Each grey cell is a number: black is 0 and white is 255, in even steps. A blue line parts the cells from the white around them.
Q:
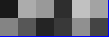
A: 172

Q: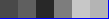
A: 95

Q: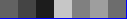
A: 68

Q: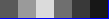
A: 154

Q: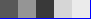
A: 149

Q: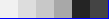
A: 221
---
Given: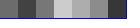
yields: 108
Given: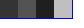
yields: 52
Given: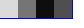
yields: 218
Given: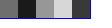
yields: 110
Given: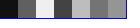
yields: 17
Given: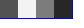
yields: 82
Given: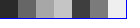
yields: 42
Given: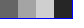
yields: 101
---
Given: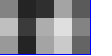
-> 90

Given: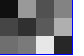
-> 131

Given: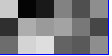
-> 142

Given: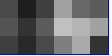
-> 92

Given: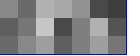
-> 62

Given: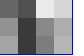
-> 213

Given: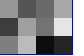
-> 168

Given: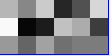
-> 215

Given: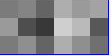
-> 163

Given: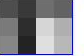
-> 98
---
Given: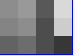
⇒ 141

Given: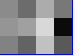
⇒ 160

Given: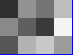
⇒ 95

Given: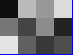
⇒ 68

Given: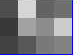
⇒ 162

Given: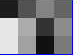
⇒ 172
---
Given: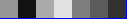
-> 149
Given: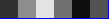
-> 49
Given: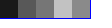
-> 25
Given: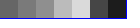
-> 102
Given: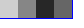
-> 207
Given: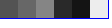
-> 83
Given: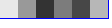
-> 232
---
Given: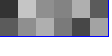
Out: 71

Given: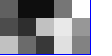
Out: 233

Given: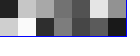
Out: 91

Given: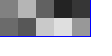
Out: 223

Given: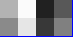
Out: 56

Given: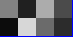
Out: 107

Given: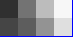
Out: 147

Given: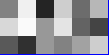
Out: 99
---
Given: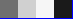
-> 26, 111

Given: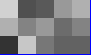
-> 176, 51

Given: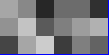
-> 48, 69

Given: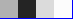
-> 252, 177

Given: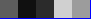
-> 156, 93

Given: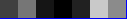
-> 139, 64

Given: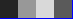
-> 90, 36
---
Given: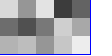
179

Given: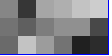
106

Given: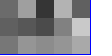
119

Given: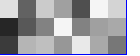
59

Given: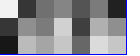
23

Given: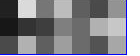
74

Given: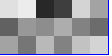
163

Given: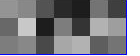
125

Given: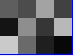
202
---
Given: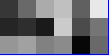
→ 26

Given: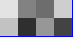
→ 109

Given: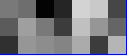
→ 121

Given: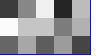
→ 197

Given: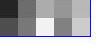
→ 172

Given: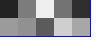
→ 239
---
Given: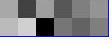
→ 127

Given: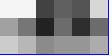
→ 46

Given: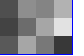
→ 166

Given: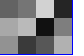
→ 17

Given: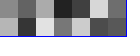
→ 215

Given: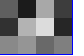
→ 220
